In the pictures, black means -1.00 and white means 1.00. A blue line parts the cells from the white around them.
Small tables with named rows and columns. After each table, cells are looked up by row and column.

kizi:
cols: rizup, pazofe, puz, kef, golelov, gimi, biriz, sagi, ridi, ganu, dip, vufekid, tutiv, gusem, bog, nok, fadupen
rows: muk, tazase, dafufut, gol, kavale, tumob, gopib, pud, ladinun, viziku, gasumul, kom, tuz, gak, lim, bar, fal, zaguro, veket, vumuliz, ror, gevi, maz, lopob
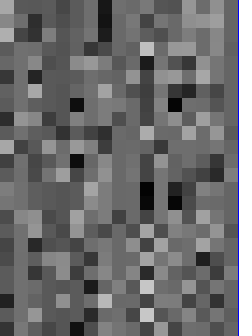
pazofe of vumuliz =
-0.12
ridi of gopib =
-0.18
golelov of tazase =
-0.39
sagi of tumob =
-0.19
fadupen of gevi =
-0.21
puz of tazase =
-0.64
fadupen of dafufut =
-0.21
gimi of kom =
-0.90
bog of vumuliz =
-0.15

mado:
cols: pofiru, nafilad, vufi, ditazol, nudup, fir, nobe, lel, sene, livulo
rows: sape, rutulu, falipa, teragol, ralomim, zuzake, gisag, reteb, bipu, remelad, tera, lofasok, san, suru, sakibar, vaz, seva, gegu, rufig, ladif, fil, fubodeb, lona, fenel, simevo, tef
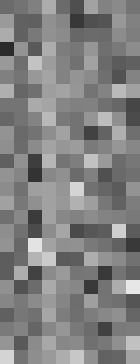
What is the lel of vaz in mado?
0.03
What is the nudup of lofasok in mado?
-0.09
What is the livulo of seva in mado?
-0.28
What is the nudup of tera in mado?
0.18
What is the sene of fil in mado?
0.35
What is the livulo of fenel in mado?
-0.03
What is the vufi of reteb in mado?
0.33
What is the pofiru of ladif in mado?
-0.27
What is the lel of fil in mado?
-0.10
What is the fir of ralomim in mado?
-0.11
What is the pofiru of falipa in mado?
0.35
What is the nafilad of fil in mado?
-0.36
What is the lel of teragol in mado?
-0.13
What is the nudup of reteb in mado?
0.05
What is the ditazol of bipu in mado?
0.45
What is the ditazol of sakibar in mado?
0.26
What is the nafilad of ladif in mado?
0.36
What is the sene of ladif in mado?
-0.09
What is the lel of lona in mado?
0.07
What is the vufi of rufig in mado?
0.41

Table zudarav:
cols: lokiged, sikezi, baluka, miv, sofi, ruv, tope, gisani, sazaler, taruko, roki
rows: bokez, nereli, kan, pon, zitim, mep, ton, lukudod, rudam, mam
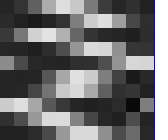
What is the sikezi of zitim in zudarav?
-0.42
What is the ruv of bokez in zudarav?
0.57
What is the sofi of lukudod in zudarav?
-0.56
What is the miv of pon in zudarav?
-0.65
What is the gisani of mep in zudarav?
-0.01
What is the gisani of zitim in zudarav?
-0.38
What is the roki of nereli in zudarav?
-0.64
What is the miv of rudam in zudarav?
0.71
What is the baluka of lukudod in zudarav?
0.31
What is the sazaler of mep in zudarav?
-0.48
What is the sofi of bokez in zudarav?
0.74
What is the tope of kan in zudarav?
-0.59
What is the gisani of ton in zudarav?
-0.25
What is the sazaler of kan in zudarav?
-0.71
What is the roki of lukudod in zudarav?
-0.01

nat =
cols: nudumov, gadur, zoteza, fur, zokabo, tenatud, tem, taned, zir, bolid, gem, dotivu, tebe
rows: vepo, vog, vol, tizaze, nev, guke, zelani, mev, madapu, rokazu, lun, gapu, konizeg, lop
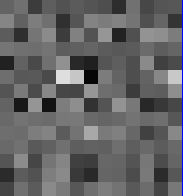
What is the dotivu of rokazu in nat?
-0.33
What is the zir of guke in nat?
-0.22
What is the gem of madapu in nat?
-0.17
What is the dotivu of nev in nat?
-0.50
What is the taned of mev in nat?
-0.34
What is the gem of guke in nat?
-0.22
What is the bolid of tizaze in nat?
-0.29
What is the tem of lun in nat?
-0.23
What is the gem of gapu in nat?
-0.07
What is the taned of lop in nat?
-0.02
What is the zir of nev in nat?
-0.26
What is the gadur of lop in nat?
-0.12
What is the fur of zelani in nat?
0.06
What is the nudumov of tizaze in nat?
-0.08
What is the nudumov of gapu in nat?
-0.33
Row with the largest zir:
mev

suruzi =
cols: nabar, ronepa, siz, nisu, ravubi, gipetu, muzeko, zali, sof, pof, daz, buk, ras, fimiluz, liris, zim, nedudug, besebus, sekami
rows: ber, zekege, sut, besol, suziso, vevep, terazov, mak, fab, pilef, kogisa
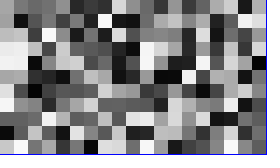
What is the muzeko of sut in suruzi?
-0.10
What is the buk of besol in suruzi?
0.68
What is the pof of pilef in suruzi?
-0.76
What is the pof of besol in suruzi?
-0.90
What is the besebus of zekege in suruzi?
0.89
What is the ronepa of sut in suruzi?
0.54
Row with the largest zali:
zekege

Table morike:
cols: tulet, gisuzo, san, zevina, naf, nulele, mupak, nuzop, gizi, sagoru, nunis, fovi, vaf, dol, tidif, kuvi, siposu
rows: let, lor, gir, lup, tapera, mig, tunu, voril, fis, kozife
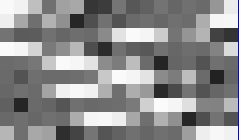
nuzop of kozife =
-0.33
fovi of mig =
0.09
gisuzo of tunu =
-0.12
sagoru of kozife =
-0.12
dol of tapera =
-0.17
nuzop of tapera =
0.10
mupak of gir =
-0.16
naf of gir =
-0.20
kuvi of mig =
-0.73
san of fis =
-0.19
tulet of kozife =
0.43
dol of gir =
0.17
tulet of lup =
0.96

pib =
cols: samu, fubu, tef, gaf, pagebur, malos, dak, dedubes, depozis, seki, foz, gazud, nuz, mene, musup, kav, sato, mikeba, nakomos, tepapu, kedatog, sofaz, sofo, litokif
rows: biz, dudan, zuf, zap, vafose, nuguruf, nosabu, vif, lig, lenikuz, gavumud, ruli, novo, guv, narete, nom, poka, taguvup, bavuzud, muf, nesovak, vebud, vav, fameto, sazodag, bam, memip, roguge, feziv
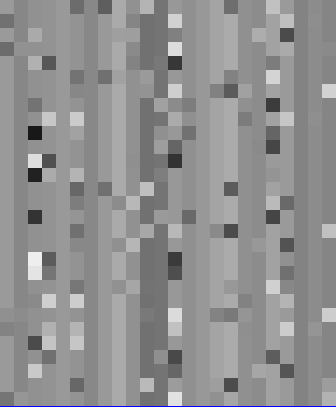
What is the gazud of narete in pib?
-0.09
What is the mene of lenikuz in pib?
-0.11
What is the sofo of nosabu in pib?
0.10
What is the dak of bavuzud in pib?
0.07
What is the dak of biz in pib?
0.07
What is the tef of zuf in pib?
0.33
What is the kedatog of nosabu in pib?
0.21
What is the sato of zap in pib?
0.34
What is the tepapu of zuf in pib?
0.27
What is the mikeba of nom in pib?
0.13
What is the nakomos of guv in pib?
0.10
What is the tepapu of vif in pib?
-0.53
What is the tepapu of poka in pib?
0.27
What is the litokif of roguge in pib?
0.23
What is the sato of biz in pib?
-0.14
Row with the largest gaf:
vebud

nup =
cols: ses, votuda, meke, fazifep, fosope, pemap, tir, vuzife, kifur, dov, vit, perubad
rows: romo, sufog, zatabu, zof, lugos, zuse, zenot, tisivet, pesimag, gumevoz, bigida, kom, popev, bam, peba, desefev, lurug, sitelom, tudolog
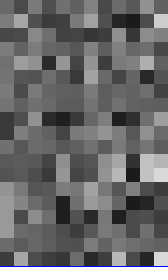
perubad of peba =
-0.37
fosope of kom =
0.12
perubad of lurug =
-0.44
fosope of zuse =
-0.31
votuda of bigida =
-0.32
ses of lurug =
0.21
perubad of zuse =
-0.34

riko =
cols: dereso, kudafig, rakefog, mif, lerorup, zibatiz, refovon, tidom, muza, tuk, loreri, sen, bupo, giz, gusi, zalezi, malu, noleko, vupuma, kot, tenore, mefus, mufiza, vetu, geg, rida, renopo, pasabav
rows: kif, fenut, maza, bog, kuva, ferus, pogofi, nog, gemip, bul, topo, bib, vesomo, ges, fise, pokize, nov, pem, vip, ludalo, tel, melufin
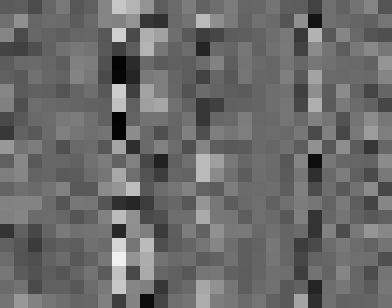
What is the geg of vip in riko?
-0.09
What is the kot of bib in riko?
-0.16
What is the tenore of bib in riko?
-0.32
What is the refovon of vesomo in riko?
-0.15
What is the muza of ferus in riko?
-0.95
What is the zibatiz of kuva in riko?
0.00
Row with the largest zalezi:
bib

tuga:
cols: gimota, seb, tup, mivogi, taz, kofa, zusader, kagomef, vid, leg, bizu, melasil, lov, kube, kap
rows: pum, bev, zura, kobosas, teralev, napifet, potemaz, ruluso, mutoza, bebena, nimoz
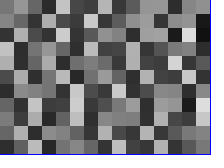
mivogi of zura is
-0.60
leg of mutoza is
-0.01
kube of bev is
0.15
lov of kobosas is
-0.04
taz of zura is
0.60
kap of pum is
0.13
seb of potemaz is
0.08
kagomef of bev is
-0.57

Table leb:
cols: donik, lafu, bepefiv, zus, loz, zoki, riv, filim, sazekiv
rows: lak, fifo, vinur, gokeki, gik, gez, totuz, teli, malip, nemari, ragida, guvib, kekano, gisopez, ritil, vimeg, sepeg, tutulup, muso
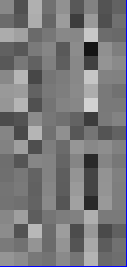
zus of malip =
-0.07
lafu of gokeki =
-0.32
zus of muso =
-0.10
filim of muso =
-0.18
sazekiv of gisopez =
-0.01
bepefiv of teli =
-0.37
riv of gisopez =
-0.47
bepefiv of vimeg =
-0.27
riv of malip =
-0.53
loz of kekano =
-0.26
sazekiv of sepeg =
-0.25
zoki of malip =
-0.22
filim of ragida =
0.11
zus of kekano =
0.03
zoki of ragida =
0.18
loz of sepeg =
0.23
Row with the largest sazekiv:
gik

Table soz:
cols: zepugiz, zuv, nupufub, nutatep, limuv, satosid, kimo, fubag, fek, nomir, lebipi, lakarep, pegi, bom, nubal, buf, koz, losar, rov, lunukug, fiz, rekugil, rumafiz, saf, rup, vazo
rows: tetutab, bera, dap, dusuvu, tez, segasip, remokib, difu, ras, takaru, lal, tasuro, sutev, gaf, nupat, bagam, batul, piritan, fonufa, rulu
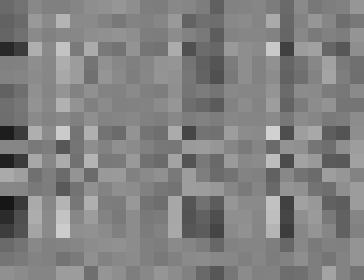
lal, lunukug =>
-0.17
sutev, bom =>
0.23
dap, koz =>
0.03
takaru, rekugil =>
0.24
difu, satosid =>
0.15
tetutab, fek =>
0.18
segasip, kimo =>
-0.12
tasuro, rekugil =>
0.27
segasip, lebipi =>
0.06
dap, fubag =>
0.13
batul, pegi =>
0.32
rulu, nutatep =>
0.04
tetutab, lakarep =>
-0.02
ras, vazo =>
0.10
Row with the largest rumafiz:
takaru

